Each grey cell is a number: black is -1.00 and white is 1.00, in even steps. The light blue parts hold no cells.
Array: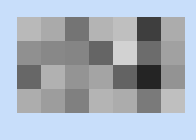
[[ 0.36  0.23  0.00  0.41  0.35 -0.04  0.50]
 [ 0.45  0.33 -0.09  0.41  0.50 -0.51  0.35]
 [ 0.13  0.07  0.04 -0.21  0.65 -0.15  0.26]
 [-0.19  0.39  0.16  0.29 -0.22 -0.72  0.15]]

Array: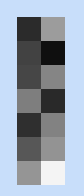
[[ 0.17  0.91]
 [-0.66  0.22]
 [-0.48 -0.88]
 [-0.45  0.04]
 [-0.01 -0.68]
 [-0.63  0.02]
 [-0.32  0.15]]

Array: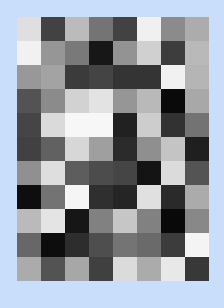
[[ 0.34 -0.35  0.31 -0.50  0.72  0.34  0.82 -0.56]
 [ 0.75 -0.48  0.47 -0.09 -0.48  0.88  0.09  0.35]
 [ 0.89  0.18 -0.05 -0.82  0.15  0.63 -0.52  0.45]
 [ 0.19  0.28 -0.54 -0.47 -0.59 -0.59  0.89  0.42]
 [-0.35  0.09  0.65  0.78  0.18  0.45 -0.92  0.32]
 [-0.46  0.71  0.94  0.94 -0.74  0.61 -0.61 -0.10]
 [-0.49 -0.24  0.69  0.25 -0.66  0.12  0.54 -0.76]
 [ 0.13  0.74 -0.27 -0.40 -0.46 -0.84  0.72 -0.34]
 [-0.89 -0.10  0.92 -0.63 -0.71  0.76 -0.67  0.34]
 [ 0.46  0.79 -0.83  0.01  0.55  0.01 -0.93  0.07]
 [-0.19 -0.90 -0.65 -0.39 -0.09 -0.17 -0.53  0.91]]

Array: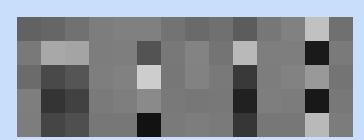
[[-0.02 -0.46 -0.38 -0.07 -0.07 -0.86 -0.04 -0.02 -0.04 -0.58 -0.07 -0.07
   0.45 -0.03]
 [-0.23 -0.20 -0.11 -0.02  0.00  0.00 -0.10 -0.17 -0.12 -0.28 -0.07  0.01
   0.51 -0.12]
 [-0.05  0.32  0.29 -0.02 -0.01 -0.35 -0.06  0.03 -0.09  0.45 -0.01 -0.01
  -0.80 -0.04]
 [-0.16 -0.43 -0.33 -0.01  0.01  0.61 -0.07  0.02 -0.05 -0.55 -0.02  0.02
   0.20 -0.09]
 [-0.01 -0.59 -0.49 -0.04 -0.01  0.08 -0.05 -0.07 -0.06 -0.74 -0.01 -0.03
  -0.81 -0.06]]

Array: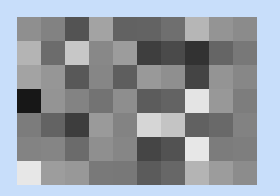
[[ 0.81  0.23  0.19 -0.05 -0.06 -0.29 -0.19  0.41  0.22  0.10]
 [ 0.12  0.02 -0.35  0.28 -0.23 -0.22 -0.13  0.43  0.16  0.09]
 [ 0.41 -0.15  0.56  0.07  0.22 -0.51 -0.42 -0.61 -0.21 -0.06]
 [ 0.28  0.18 -0.31  0.05 -0.26  0.20  0.12 -0.47  0.16  0.06]
 [-0.82  0.16  0.03 -0.10  0.11 -0.28 -0.22  0.79  0.19 -0.02]
 [-0.03 -0.22 -0.52  0.21  0.03  0.68  0.54 -0.24 -0.18  0.02]
 [ 0.03  0.04 -0.16  0.12  0.05 -0.46 -0.36  0.81 -0.03 -0.01]]

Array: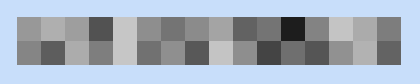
[[ 0.04 -0.27  0.35 -0.01  0.55 -0.11  0.12 -0.31  0.54  0.11 -0.47 -0.13
  -0.33  0.14  0.40 -0.22]
 [ 0.19  0.37  0.24 -0.36  0.55  0.11 -0.09  0.09  0.29 -0.23 -0.09 -0.77
   0.03  0.54  0.34 -0.02]]

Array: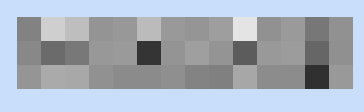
[[ 0.17  0.33  0.32  0.14  0.09  0.09  0.12  0.03  0.00  0.31  0.10  0.10
  -0.62  0.20]
 [ 0.02  0.62  0.49  0.16  0.19  0.47  0.20  0.17  0.24  0.79  0.14  0.21
  -0.07  0.14]
 [ 0.07 -0.16 -0.06  0.19  0.21 -0.59  0.16  0.25  0.16 -0.28  0.20  0.22
  -0.20  0.13]]
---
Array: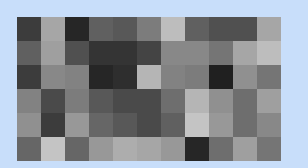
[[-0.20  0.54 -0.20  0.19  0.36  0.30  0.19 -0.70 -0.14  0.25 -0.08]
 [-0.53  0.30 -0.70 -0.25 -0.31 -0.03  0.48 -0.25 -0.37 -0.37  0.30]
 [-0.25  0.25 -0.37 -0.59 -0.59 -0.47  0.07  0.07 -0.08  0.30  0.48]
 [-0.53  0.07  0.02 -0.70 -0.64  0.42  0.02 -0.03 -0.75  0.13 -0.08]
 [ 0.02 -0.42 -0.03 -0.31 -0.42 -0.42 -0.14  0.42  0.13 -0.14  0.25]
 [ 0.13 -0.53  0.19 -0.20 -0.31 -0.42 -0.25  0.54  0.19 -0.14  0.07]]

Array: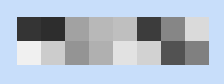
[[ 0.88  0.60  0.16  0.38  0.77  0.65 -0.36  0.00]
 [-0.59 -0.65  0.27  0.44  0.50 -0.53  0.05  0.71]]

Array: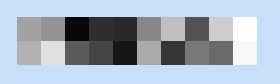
[[ 0.39  0.76 -0.29 -0.47 -0.83  0.33 -0.58 -0.06 -0.17  0.94]
 [ 0.27  0.16 -0.93 -0.63 -0.68  0.06  0.50 -0.35  0.61  0.99]]

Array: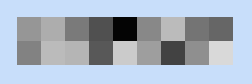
[[ 0.02  0.47  0.42 -0.31  0.59  0.24 -0.48  0.12  0.70]
 [ 0.18  0.36 -0.04 -0.37 -0.97  0.07  0.47 -0.09 -0.20]]

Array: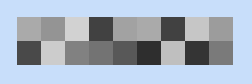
[[-0.43  0.60  0.01 -0.10 -0.31 -0.64  0.50 -0.59 -0.04]
 [ 0.33  0.16  0.65 -0.49  0.27  0.33 -0.49  0.55  0.22]]

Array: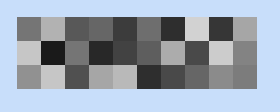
[[ 0.14  0.55 -0.37  0.30  0.45 -0.64 -0.43 -0.20  0.09 -0.03]
 [-0.08  0.40 -0.31 -0.20 -0.53 -0.14 -0.64  0.65 -0.58  0.30]
 [ 0.55 -0.80 -0.08 -0.69 -0.48 -0.26  0.35 -0.43  0.60  0.03]]
